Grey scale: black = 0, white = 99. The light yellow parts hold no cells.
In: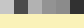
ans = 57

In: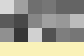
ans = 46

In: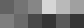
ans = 83

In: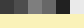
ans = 40

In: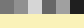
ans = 40

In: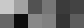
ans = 46

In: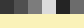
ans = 85

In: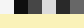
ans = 85

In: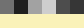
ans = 80
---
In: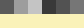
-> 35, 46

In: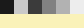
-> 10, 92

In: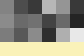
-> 51, 90

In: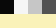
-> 3, 32

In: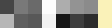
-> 27, 17

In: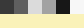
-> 22, 96

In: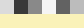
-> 85, 73

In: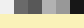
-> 93, 9

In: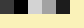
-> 22, 11
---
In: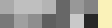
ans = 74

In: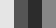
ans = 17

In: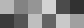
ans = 58

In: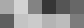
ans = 51

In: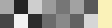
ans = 80

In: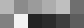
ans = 60
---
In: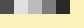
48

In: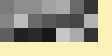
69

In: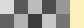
73

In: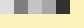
65

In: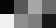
55

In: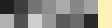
66

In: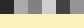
58

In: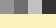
43
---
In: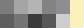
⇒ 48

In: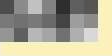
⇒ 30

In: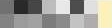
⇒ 44

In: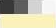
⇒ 22

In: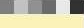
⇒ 49

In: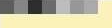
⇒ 36

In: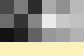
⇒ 28
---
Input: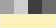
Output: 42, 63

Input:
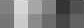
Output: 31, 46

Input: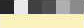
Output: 54, 15

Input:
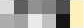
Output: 30, 67

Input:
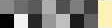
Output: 25, 1

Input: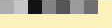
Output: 43, 67
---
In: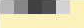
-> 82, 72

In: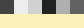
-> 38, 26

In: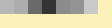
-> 78, 71

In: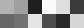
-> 23, 40

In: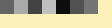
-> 45, 39

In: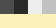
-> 75, 30
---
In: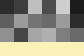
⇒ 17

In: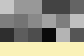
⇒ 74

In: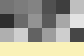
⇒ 88

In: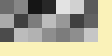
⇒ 38

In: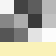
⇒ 75

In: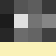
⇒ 52

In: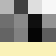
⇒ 57
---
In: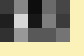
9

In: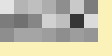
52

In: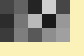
72

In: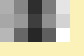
24

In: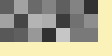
70

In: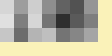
83

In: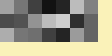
57

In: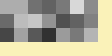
77

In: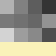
40
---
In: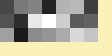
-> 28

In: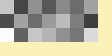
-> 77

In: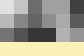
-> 87

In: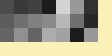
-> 29

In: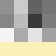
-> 56

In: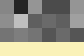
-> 52

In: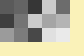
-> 35

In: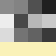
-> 54

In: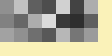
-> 56

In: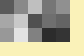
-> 35
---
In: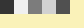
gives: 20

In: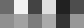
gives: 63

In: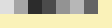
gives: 17

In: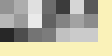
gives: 45

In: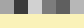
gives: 23

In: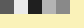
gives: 35
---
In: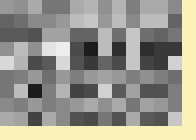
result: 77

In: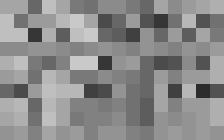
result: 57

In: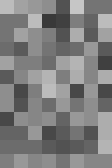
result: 52

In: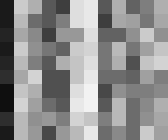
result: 62

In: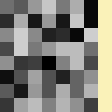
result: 24
